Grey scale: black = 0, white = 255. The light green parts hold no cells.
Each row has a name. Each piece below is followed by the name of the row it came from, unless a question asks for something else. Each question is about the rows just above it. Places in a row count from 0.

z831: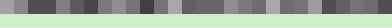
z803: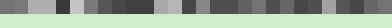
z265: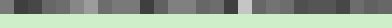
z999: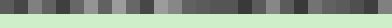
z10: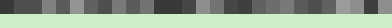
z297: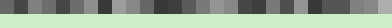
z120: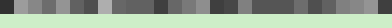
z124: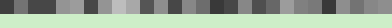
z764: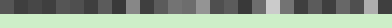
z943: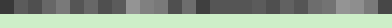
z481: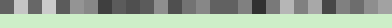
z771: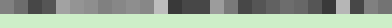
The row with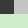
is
z803
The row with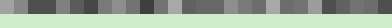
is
z831

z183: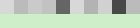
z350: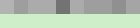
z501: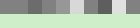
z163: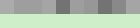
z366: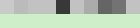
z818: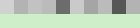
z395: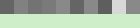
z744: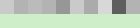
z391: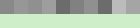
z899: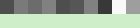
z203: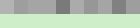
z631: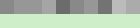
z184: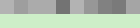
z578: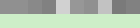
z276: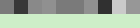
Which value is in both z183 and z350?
[179]
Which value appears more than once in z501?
[129]
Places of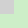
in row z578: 4
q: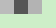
z818

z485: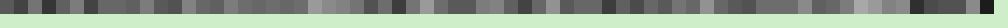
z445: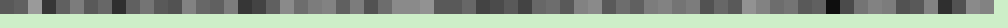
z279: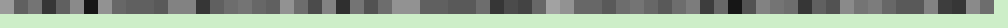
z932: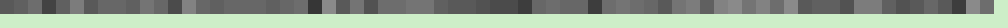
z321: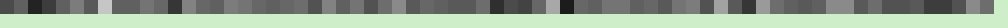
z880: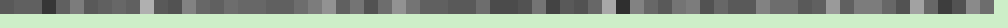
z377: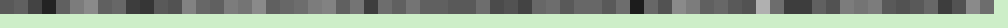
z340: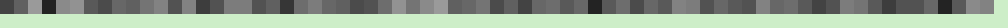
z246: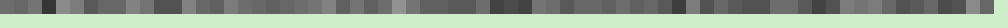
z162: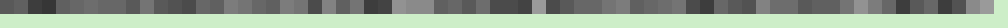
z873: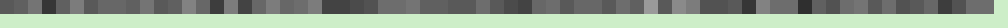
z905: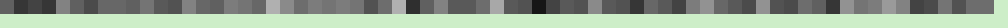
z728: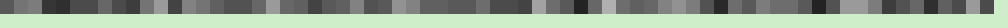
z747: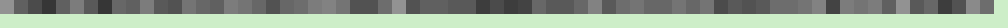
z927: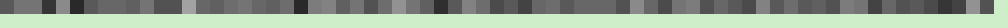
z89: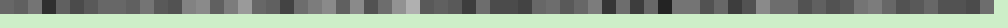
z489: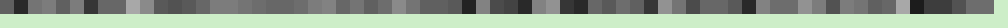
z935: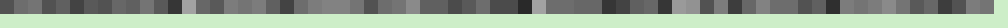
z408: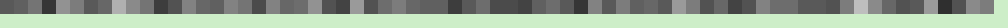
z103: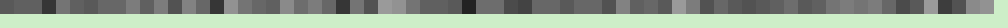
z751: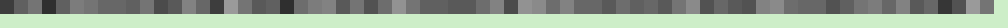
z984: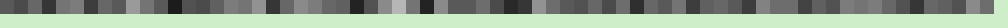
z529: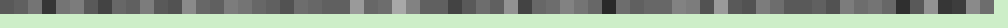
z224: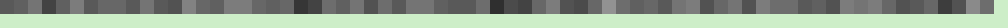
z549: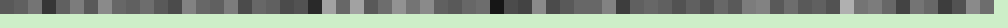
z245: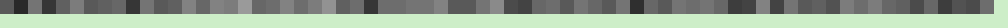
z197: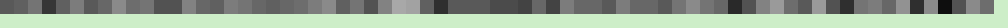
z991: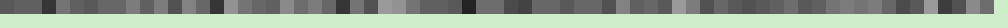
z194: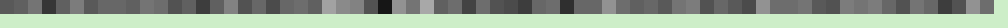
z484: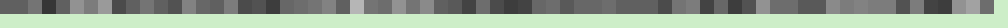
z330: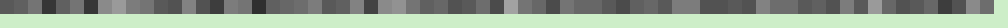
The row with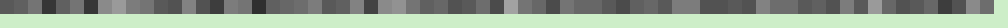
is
z330
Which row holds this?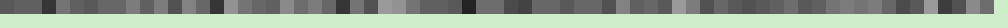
z991
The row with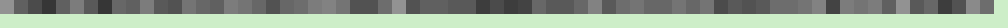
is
z747
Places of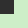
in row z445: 8 67
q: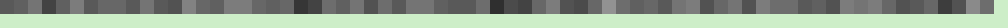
z224

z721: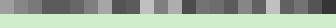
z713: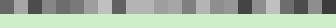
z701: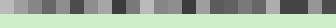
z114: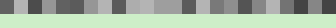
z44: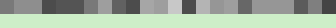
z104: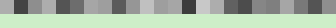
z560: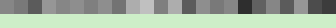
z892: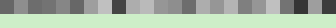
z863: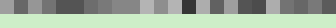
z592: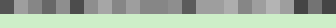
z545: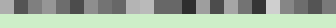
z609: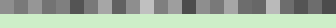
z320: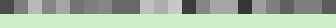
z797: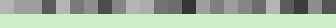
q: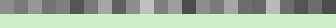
z609
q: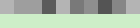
z114
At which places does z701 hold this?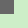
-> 3 18
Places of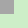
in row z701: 7
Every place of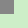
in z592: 2 8 10 11 17

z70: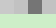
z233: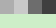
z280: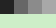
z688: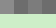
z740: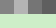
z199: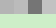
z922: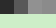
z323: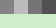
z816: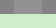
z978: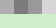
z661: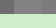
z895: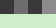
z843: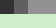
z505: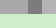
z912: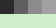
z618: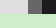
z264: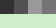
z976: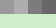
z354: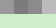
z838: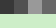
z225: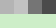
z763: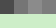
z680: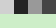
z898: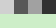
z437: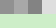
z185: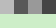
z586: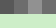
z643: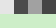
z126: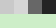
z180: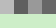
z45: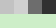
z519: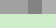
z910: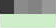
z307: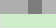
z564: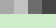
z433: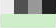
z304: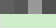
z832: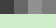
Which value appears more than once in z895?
[56]
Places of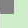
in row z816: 0 3
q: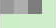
z976
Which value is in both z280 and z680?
[35]
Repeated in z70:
[194]

